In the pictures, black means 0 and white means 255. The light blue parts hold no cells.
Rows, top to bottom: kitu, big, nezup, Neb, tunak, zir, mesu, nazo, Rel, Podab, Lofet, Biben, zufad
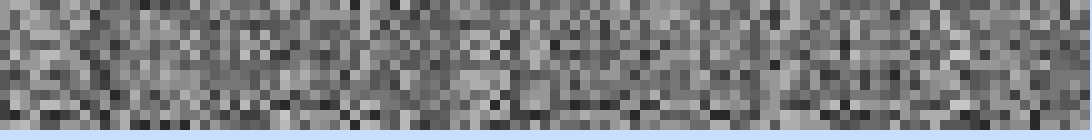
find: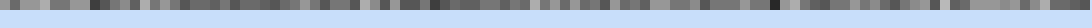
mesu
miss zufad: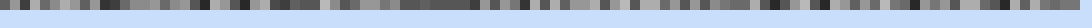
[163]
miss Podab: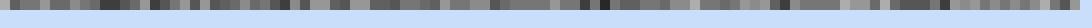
[127]
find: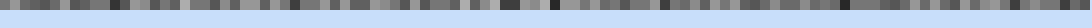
tunak
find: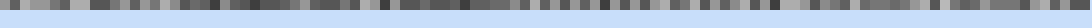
nezup
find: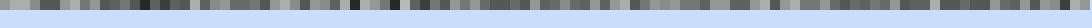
kitu
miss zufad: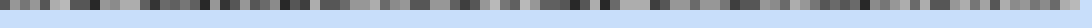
[74]

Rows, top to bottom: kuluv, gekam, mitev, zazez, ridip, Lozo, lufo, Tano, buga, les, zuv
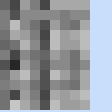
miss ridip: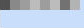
[102]
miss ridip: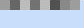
[179]
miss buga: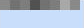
[148]
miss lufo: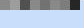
[91]

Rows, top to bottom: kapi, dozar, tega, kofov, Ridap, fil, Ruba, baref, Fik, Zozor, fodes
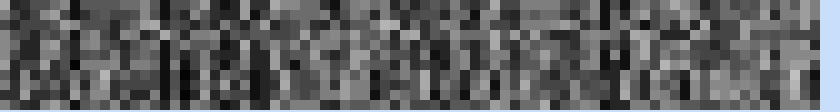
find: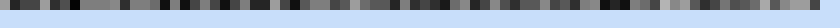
Ruba
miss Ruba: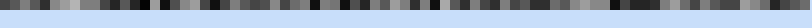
[25]
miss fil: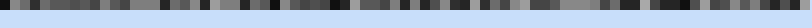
[59]
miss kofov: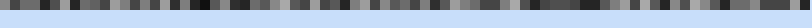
[145]
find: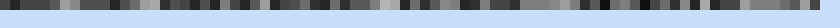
tega
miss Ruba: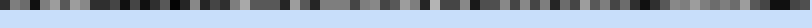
[117]
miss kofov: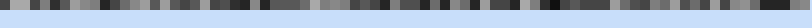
[97]

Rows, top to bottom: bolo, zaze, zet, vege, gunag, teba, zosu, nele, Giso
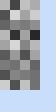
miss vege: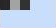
[184]
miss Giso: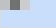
[81]
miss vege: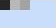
[50]
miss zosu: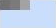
[101]
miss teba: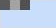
[154]
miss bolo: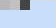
[172]
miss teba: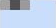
[90]

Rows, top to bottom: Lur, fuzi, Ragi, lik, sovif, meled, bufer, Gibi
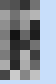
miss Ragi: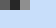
[152]
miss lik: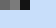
[29]
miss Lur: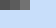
[50]

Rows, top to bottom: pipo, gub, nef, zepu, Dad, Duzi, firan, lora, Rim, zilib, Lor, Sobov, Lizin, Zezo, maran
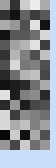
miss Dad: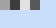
[181]
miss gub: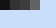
[88]
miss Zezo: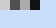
[7]
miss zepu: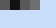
[216]
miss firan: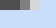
[119]
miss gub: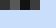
[99]

